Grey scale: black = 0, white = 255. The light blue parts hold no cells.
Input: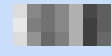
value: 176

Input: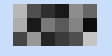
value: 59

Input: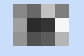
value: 81

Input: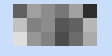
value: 76

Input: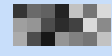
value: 129

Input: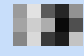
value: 58

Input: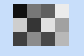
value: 139
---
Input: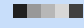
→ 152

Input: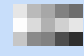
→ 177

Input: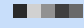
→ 105

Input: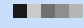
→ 142

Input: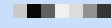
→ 146

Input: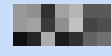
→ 99

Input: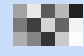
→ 162
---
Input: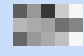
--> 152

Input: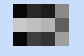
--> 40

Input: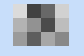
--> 66

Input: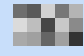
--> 89

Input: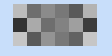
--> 110

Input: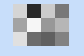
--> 41
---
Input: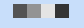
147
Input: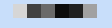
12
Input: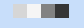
245
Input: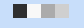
248
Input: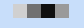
113
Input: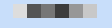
60
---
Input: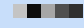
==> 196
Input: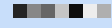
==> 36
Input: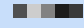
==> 80
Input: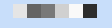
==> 229
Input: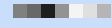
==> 128
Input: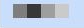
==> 126
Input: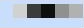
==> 209
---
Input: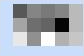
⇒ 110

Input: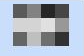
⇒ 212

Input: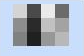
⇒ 42

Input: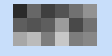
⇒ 83

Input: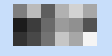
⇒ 60

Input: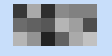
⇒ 97

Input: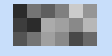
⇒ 43

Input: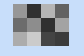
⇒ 141
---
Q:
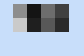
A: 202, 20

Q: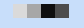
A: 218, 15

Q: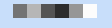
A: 252, 44

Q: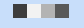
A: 242, 61

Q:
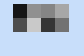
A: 201, 21

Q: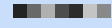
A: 196, 35
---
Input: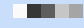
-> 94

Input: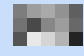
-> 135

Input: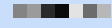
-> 11

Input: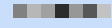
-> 44

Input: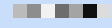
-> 109

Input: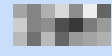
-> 78
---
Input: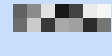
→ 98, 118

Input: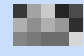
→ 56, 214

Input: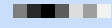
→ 126, 242

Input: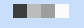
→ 61, 251

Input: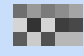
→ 111, 183

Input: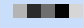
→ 180, 214

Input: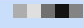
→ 173, 131

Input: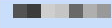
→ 83, 153

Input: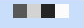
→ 88, 251

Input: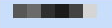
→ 87, 213
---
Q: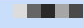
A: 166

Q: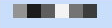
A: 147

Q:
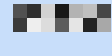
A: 229

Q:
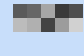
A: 188

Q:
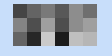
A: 191

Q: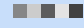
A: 204

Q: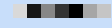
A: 197

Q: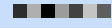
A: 175

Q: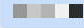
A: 199

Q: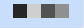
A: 144
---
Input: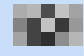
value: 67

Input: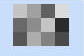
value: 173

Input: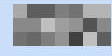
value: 104

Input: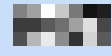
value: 182

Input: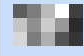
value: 124

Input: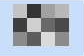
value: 93

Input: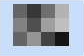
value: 149

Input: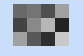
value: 88

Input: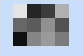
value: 133
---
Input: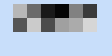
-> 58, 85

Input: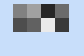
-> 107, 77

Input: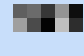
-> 14, 159

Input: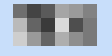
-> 130, 206

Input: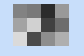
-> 153, 218

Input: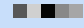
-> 166, 87

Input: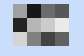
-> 88, 212
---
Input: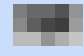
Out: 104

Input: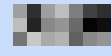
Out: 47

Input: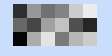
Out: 151

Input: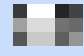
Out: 254

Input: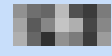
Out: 111

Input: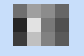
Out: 159
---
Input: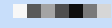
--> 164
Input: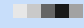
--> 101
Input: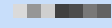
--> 207
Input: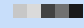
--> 66
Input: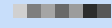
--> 165
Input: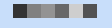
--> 147
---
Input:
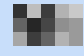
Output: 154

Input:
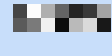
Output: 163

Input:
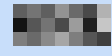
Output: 198

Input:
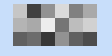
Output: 209

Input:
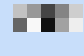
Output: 206

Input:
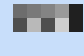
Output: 32

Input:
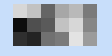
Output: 134
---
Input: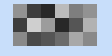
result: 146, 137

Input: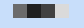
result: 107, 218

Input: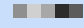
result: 143, 91

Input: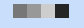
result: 119, 37

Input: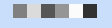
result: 128, 49

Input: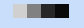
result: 208, 10

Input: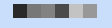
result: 41, 152

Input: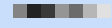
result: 131, 224

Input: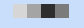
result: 214, 123

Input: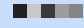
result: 34, 133
